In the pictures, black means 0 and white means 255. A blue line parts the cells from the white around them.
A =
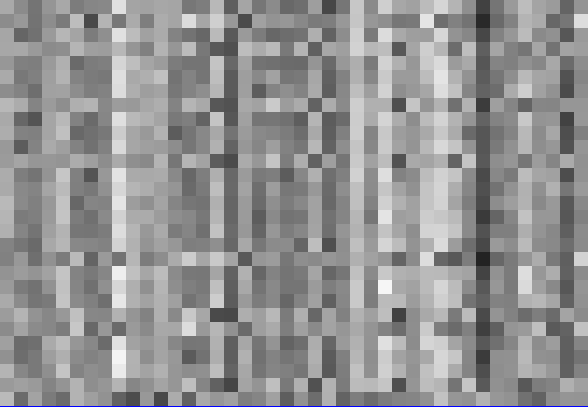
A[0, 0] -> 169
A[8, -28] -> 99
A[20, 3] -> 146
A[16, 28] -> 165
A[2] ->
[166, 101, 113, 154, 182, 164, 124, 143, 225, 188, 161, 171, 131, 115, 103, 186, 89, 154, 124, 103, 109, 114, 175, 98, 141, 207, 122, 220, 169, 158, 157, 214, 147, 135, 71, 130, 151, 187, 138, 145, 87, 154]
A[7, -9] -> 179
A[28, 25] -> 126
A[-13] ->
[176, 133, 116, 160, 179, 118, 117, 124, 221, 181, 152, 170, 123, 133, 112, 194, 107, 152, 101, 151, 125, 135, 164, 111, 149, 178, 148, 195, 165, 142, 211, 212, 196, 138, 82, 127, 127, 174, 148, 136, 95, 139]
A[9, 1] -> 130
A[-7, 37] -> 108
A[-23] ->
[141, 131, 110, 161, 162, 141, 126, 130, 220, 174, 158, 163, 119, 131, 142, 182, 91, 159, 93, 132, 143, 131, 170, 94, 136, 190, 158, 210, 142, 152, 166, 221, 193, 133, 99, 109, 171, 206, 161, 146, 75, 141]
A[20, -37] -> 133
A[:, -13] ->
[161, 121, 158, 165, 151, 155, 152, 197, 141, 150, 148, 169, 139, 145, 161, 162, 142, 147, 139, 173, 162, 156, 141, 142, 140, 150, 146, 149, 133]
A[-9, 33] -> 139
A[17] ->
[131, 118, 106, 168, 182, 136, 134, 130, 210, 177, 148, 162, 151, 126, 128, 143, 103, 168, 119, 139, 140, 101, 190, 79, 142, 191, 154, 213, 188, 147, 176, 219, 156, 110, 72, 154, 141, 186, 140, 137, 109, 138]
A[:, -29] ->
[119, 220, 115, 188, 116, 131, 131, 181, 127, 117, 118, 181, 103, 106, 118, 136, 133, 126, 204, 120, 127, 115, 200, 221, 118, 91, 141, 191, 97]
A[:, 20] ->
[104, 151, 109, 121, 107, 118, 143, 156, 113, 124, 130, 125, 92, 119, 124, 115, 125, 140, 119, 116, 117, 103, 123, 126, 99, 117, 128, 121, 94]
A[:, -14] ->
[167, 118, 169, 88, 176, 155, 142, 79, 172, 157, 162, 82, 130, 163, 177, 158, 165, 188, 100, 177, 168, 185, 65, 109, 187, 162, 178, 79, 131]
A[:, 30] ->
[187, 228, 157, 206, 202, 188, 166, 148, 187, 169, 184, 164, 188, 196, 196, 204, 211, 176, 221, 186, 186, 179, 169, 202, 213, 168, 192, 189, 145]
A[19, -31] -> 188
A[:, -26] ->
[94, 152, 89, 80, 104, 91, 91, 82, 87, 116, 99, 75, 104, 105, 101, 102, 107, 103, 164, 98, 95, 92, 72, 145, 95, 94, 100, 69, 160]
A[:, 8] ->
[224, 119, 225, 183, 213, 223, 220, 156, 223, 204, 217, 170, 227, 214, 228, 209, 221, 210, 115, 238, 214, 231, 178, 106, 225, 244, 234, 180, 97]
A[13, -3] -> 177
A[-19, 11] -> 156
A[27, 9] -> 134
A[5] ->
[170, 120, 128, 159, 179, 131, 123, 120, 223, 169, 175, 192, 115, 131, 117, 190, 91, 158, 137, 162, 118, 121, 167, 97, 130, 177, 135, 201, 155, 155, 188, 228, 178, 146, 92, 118, 142, 185, 165, 162, 82, 134]
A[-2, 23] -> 178
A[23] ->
[139, 163, 139, 135, 124, 199, 104, 152, 106, 154, 138, 168, 167, 221, 153, 182, 145, 106, 158, 170, 126, 160, 138, 163, 150, 169, 148, 131, 109, 142, 202, 126, 107, 129, 63, 96, 149, 154, 191, 90, 99, 193]
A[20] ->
[154, 123, 114, 146, 193, 133, 112, 144, 214, 175, 144, 181, 142, 127, 121, 191, 95, 168, 116, 137, 117, 117, 155, 126, 137, 201, 127, 246, 168, 162, 186, 213, 187, 139, 88, 151, 122, 218, 160, 137, 87, 148]
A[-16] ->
[170, 137, 132, 165, 186, 127, 120, 145, 214, 181, 173, 158, 149, 106, 122, 190, 105, 163, 110, 157, 119, 122, 152, 106, 142, 191, 139, 197, 163, 145, 196, 212, 173, 134, 80, 115, 146, 177, 144, 177, 118, 154]
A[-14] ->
[181, 123, 127, 154, 196, 124, 112, 138, 209, 171, 171, 156, 142, 136, 120, 181, 102, 155, 93, 138, 115, 118, 162, 114, 133, 182, 118, 228, 158, 162, 204, 198, 186, 138, 58, 101, 134, 194, 151, 151, 87, 129]
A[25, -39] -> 158

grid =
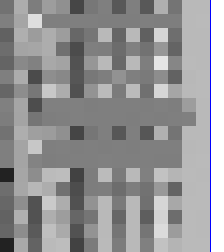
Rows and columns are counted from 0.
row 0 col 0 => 114
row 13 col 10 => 114
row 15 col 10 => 94
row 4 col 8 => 105
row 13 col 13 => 185
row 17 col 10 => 128
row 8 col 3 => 126
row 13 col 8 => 109
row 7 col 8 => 127
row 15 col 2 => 82
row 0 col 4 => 144
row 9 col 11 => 176
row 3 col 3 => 173
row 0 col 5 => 70
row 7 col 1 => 165
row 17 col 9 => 185
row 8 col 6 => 127
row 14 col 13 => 186
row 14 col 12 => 168
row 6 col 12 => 166
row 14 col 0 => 103
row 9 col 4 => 144
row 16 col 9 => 185
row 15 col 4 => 157
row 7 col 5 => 128
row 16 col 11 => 219
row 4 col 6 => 150
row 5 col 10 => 122
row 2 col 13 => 185
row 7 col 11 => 128
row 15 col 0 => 98
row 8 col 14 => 185
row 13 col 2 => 183
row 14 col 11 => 214
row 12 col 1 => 166
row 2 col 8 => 101
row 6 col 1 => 141

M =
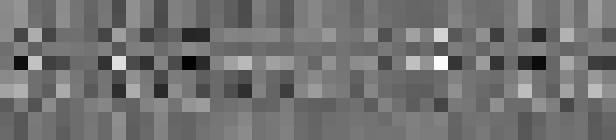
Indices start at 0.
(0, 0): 139
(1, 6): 99
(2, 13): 38
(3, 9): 125
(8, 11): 132
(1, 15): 111
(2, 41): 126
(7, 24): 107
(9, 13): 100
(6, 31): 109
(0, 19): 109
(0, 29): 102
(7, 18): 99
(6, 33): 116
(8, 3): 112
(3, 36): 116
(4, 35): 52
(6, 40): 162
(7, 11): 140
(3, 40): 102
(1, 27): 112
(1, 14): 98
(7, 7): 134
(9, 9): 94
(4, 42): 61
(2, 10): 65
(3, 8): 87
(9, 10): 105
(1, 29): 102
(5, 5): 119
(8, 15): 118
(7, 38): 147
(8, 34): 116
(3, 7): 128
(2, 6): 101
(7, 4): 101
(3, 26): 104
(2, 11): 89
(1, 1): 146
